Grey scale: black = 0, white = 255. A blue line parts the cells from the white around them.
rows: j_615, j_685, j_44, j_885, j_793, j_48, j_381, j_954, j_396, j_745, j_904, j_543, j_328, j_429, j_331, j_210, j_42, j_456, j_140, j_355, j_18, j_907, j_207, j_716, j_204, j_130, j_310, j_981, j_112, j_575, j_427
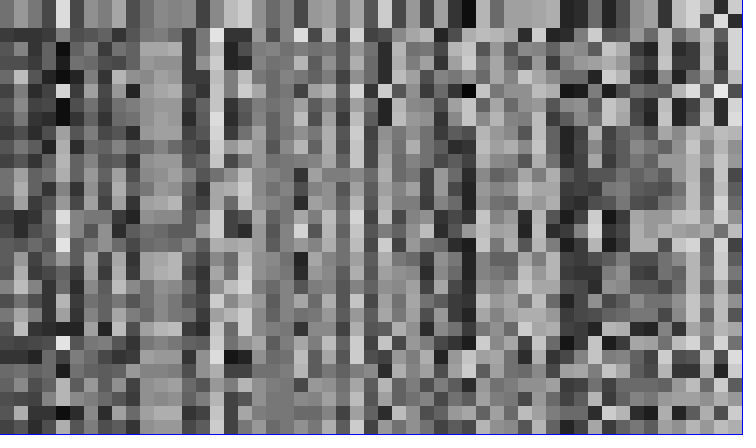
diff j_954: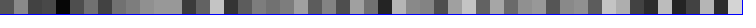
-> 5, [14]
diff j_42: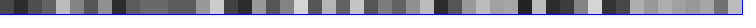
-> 11, [113]
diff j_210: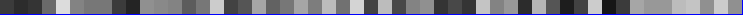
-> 13, [137]
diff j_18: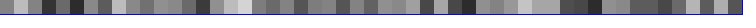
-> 31, [66]

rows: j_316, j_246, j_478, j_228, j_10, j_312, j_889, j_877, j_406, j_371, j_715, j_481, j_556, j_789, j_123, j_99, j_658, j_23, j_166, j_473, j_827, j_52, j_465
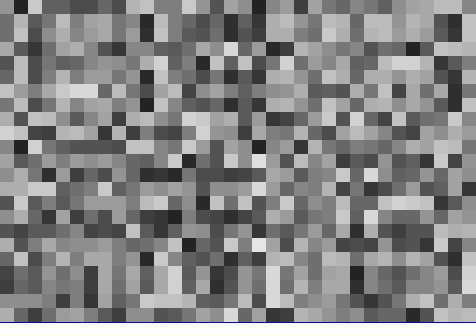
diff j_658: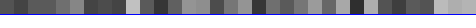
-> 30, [83]
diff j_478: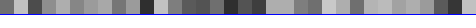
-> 29, [155]

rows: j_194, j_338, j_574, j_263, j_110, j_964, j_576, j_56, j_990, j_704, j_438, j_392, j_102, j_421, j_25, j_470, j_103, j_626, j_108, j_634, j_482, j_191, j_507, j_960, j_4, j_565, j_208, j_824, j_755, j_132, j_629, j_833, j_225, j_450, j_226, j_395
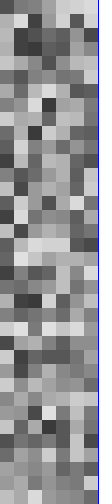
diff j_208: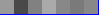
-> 4, [177]
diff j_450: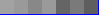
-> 2, [148]
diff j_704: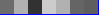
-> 3, [58]
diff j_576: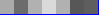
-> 3, [185]
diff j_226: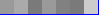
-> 4, [148]
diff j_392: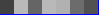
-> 6, [101]

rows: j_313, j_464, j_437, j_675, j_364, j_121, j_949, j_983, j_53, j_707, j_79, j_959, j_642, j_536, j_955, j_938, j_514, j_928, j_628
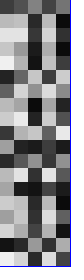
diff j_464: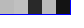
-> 5, [11]
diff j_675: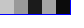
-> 4, [173]
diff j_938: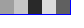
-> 3, [49]
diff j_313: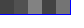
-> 1, [61]
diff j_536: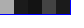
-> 1, [165]
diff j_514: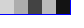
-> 4, [179]
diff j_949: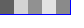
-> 4, [220]

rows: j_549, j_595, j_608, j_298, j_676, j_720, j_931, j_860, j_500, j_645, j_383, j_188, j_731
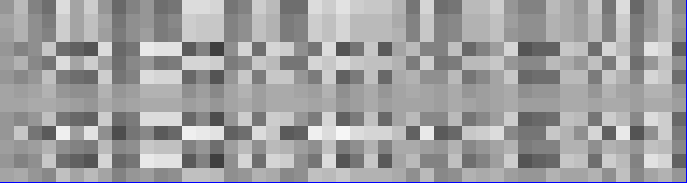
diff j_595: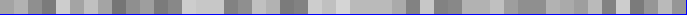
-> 11, [150]
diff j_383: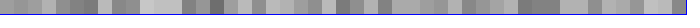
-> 24, [192]
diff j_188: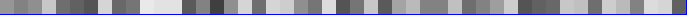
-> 47, [226]
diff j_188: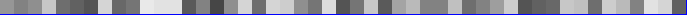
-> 16, [63]
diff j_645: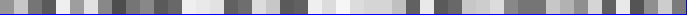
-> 8, [143]
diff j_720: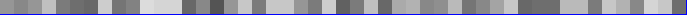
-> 31, [143]

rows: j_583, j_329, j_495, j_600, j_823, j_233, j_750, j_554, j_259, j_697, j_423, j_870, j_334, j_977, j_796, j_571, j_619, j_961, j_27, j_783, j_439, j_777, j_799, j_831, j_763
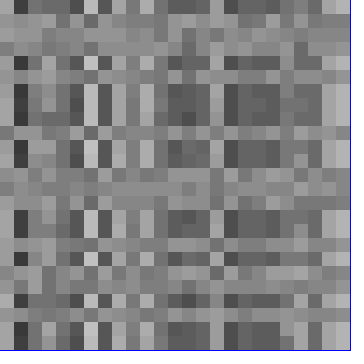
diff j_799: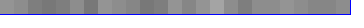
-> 16, [156]
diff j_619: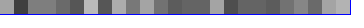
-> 22, [141]
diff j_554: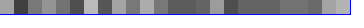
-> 20, [92]
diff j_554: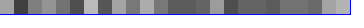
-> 3, [120]
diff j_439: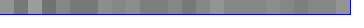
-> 14, [114]
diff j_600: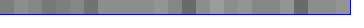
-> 15, [134]

